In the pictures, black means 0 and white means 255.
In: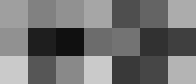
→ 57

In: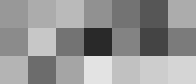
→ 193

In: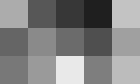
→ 233

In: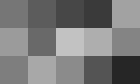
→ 139

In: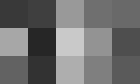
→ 174

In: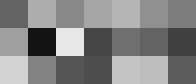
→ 196

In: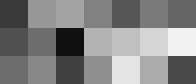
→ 228

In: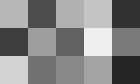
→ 136

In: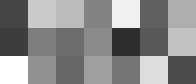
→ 117
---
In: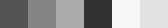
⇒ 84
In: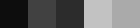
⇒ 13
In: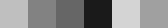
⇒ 191
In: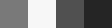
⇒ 121
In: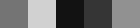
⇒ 116
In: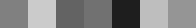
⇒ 128
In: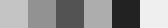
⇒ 196
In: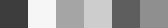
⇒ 61
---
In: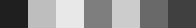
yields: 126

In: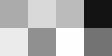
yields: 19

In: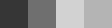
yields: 180

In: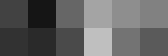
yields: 164

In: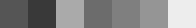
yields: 108

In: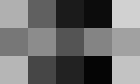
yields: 12

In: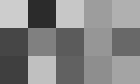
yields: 157

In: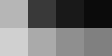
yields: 11

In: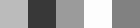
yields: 253
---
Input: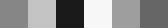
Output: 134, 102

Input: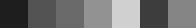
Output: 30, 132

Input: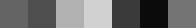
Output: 100, 116

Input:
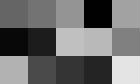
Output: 101, 228

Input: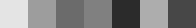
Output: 228, 71

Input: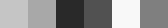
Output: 197, 127
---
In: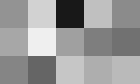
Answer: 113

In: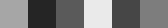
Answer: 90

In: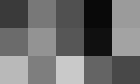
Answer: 58

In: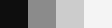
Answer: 204

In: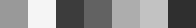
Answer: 98

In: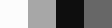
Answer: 167
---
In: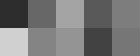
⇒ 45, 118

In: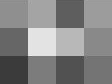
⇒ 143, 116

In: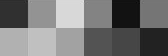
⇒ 48, 34

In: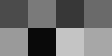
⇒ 75, 167

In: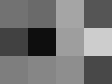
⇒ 114, 72

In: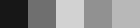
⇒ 23, 184

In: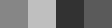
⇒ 134, 90
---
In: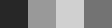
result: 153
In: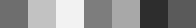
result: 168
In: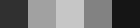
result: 198
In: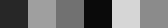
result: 10
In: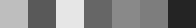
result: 137
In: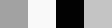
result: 249
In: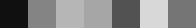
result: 82
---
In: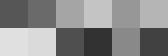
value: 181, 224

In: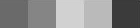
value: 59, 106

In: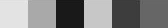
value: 102, 227

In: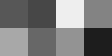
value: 131, 168

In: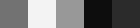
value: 43, 114

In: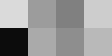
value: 205, 12

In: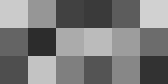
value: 209, 78
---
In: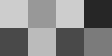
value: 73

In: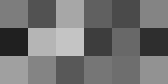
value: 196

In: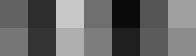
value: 174

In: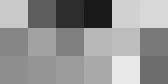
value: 128

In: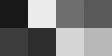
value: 214

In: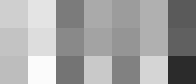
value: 137

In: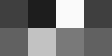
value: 121
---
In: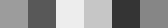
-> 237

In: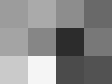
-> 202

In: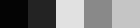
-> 35

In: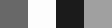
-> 104

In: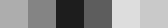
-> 29

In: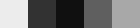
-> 50
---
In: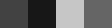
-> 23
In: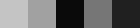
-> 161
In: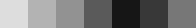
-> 179
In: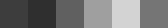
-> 47
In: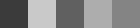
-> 201
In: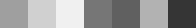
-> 208
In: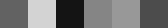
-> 211
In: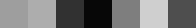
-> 173
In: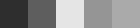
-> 94
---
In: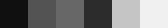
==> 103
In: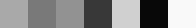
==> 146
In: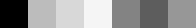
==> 216
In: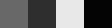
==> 232
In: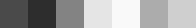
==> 131
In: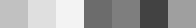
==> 243
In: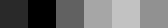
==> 97
